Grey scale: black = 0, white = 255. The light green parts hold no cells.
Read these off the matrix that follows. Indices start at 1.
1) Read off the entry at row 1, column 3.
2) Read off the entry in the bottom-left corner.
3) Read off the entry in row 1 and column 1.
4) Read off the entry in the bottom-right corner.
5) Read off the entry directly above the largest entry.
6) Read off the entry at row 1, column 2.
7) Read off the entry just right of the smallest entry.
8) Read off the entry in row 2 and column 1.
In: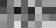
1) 171
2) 141
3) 53
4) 203
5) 157
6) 125
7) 96
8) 82

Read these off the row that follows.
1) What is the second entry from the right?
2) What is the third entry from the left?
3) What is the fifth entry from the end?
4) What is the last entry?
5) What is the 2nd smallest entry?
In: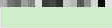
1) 8
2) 100
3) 86
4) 225
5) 47

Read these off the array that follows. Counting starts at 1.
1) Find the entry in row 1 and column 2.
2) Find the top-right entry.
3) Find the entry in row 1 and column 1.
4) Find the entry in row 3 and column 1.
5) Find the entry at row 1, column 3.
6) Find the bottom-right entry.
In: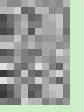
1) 138
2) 181
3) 166
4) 71
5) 138
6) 151

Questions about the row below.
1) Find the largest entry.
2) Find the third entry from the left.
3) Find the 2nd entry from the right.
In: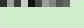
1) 201
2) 61
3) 87

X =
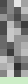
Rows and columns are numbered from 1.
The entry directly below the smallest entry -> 75
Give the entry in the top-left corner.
75
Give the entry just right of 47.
105
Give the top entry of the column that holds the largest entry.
230
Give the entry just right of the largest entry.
161
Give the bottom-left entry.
133
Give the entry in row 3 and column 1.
149
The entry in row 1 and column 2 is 133
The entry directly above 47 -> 105
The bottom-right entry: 175
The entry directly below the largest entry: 90
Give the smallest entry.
47
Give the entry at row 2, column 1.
90

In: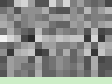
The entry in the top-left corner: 71
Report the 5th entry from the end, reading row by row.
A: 127
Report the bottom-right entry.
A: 100
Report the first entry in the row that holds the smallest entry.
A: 243
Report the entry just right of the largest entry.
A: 213
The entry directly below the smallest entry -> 172
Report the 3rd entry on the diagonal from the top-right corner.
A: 127
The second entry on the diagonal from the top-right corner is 158
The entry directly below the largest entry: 115
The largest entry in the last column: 184
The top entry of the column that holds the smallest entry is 158
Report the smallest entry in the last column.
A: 71
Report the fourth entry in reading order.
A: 213
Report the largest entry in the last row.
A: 172
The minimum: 42
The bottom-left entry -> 84
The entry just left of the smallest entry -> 71
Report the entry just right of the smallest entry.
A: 213
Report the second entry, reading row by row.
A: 84
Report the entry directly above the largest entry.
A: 115
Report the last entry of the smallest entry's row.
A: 143

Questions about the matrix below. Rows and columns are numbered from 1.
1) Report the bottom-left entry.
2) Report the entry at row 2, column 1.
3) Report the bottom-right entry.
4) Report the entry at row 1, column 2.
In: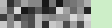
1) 201
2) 173
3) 201
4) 48

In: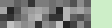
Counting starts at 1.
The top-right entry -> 96
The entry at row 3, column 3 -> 96
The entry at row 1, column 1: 124
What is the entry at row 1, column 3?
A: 96
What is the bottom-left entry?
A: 96
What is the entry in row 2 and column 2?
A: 36
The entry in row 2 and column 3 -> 81
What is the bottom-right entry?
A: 81
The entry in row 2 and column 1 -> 166
